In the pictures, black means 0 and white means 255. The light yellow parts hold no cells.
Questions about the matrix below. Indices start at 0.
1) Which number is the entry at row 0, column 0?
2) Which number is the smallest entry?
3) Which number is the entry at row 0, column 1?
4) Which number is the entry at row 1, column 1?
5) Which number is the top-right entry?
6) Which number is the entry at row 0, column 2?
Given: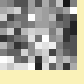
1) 142
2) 21
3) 126
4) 184
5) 126
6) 82

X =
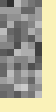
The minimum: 48
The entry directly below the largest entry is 133
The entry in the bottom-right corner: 188
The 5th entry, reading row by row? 117
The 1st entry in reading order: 91
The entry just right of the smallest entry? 188
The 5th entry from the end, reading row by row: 117
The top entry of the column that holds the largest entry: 145
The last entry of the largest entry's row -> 145
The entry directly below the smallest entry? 157
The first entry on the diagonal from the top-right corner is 103
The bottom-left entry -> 103
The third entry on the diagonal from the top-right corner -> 173
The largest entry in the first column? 188

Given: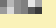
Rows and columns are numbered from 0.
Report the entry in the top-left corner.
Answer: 114
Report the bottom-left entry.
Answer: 155
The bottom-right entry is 57
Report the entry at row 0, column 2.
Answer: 142
